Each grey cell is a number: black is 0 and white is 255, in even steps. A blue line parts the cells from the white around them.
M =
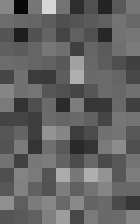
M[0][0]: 135
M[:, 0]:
[135, 109, 85, 95, 108, 71, 134, 122, 68, 86, 83, 114, 79, 87, 143, 85]
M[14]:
[143, 94, 123, 135, 105, 137, 100, 106, 74, 54]
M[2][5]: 96
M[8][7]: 69
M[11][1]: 65
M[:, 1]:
[7, 104, 30, 91, 106, 113, 112, 51, 69, 100, 123, 65, 131, 129, 94, 89]
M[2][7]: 39
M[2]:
[85, 30, 81, 100, 68, 96, 80, 39, 114, 118]
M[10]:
[83, 123, 52, 111, 89, 41, 52, 122, 140, 79]
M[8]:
[68, 69, 62, 107, 101, 106, 97, 69, 119, 116]
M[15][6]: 122
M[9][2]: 62
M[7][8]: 105
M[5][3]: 58
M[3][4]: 111
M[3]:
[95, 91, 101, 119, 111, 64, 101, 91, 112, 123]
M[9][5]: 61
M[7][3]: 106
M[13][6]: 115
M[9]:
[86, 100, 62, 147, 134, 61, 75, 113, 116, 87]
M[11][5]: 76
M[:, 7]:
[36, 96, 39, 91, 93, 107, 107, 55, 69, 113, 122, 74, 147, 133, 106, 105]
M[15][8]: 107
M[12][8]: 87
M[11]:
[114, 65, 120, 124, 99, 76, 104, 74, 87, 115]
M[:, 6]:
[80, 90, 80, 101, 103, 106, 86, 54, 97, 75, 52, 104, 174, 115, 100, 122]
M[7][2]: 79
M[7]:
[122, 51, 79, 106, 43, 125, 54, 55, 105, 64]

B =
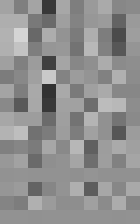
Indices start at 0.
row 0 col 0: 163
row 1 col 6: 151
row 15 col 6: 146
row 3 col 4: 152
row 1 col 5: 131
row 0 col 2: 164
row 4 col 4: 165
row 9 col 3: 124
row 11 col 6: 110
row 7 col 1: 89
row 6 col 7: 170
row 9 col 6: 161
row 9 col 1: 190
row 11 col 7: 158
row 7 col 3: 56
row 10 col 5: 183
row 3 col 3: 150
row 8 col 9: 138
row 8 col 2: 157
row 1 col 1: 174
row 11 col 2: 106
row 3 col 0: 176
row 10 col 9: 160
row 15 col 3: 146
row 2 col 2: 104
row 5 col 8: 176
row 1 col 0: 174
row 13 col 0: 150
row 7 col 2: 168
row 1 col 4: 159
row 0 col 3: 56
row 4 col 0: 160
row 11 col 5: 165
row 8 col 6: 180

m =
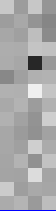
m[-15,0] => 200
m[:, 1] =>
[156, 168, 160, 172, 167, 160, 176, 179, 162, 155, 160, 179, 163, 158, 180]
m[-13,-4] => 167
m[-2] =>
[203, 158, 169, 166]
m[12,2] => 220
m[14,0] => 171
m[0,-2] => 199
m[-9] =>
[177, 176, 239, 196]
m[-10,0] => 136
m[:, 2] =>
[199, 148, 190, 196, 39, 176, 239, 156, 147, 145, 207, 145, 220, 169, 154]
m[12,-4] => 164
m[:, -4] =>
[200, 157, 167, 173, 172, 136, 177, 169, 177, 167, 167, 165, 164, 203, 171]

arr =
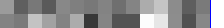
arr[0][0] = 155
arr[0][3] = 90
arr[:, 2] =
[120, 195]
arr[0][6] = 120
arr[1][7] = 133
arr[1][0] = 131
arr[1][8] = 83
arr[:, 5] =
[127, 172]

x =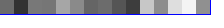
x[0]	107
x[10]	199
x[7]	108
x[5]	138
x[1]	50

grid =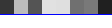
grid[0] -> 54
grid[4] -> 223
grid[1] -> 188
